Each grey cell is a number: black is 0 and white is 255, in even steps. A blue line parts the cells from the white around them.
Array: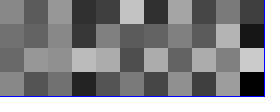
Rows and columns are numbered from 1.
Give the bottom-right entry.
2
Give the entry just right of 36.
84
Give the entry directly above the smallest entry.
202
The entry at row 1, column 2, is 91
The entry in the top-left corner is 136
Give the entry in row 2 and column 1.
114
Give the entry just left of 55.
136
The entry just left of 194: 63
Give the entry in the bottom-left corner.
136
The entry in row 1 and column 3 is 151
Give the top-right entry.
63
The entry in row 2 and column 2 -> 99

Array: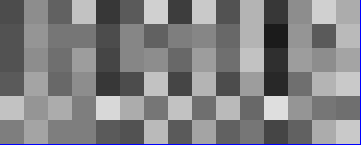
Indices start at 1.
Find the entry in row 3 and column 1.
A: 82
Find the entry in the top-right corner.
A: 172
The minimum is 27
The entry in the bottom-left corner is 126
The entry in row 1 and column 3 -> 97
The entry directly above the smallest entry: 55
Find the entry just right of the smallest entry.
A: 149
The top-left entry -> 76
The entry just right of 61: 201
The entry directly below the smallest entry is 47
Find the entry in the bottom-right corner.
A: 201
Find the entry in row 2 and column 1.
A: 82
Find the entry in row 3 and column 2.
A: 141
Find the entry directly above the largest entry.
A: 40
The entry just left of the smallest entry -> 180
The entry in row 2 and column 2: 149
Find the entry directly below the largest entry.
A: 69
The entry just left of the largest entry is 104

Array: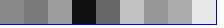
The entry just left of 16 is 157
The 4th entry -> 16
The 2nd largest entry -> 194

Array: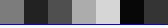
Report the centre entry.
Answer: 172
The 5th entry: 214
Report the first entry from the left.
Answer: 123

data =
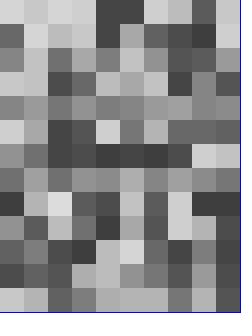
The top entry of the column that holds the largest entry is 213
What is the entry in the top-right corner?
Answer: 200
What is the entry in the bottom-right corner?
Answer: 84
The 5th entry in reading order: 69
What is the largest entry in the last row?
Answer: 200
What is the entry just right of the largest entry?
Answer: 91
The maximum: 220
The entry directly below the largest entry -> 188
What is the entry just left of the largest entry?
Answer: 180
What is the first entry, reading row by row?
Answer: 213
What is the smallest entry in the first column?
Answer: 62
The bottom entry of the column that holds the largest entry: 97
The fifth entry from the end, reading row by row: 180
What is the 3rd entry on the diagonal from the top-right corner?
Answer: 84
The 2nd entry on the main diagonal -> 213
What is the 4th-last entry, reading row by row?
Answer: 180
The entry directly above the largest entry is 112
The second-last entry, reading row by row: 180

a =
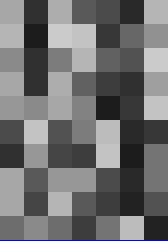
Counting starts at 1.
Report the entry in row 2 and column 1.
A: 181
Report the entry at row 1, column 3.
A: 173
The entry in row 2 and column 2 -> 28
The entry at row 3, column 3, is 124
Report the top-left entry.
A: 167
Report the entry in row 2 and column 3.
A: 203
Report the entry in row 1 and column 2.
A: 48
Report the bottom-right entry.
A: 34
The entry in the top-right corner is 181
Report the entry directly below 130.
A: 124
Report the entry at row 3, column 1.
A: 138
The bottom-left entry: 109

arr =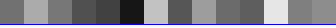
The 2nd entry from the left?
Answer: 171
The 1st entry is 113
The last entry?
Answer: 141

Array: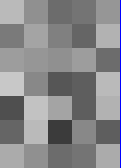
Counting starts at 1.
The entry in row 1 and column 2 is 144
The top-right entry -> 150
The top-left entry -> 186
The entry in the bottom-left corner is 171
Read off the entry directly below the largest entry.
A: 79
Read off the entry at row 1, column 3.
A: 108
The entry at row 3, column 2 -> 150
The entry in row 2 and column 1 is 122
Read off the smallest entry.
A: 59
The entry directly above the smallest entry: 164
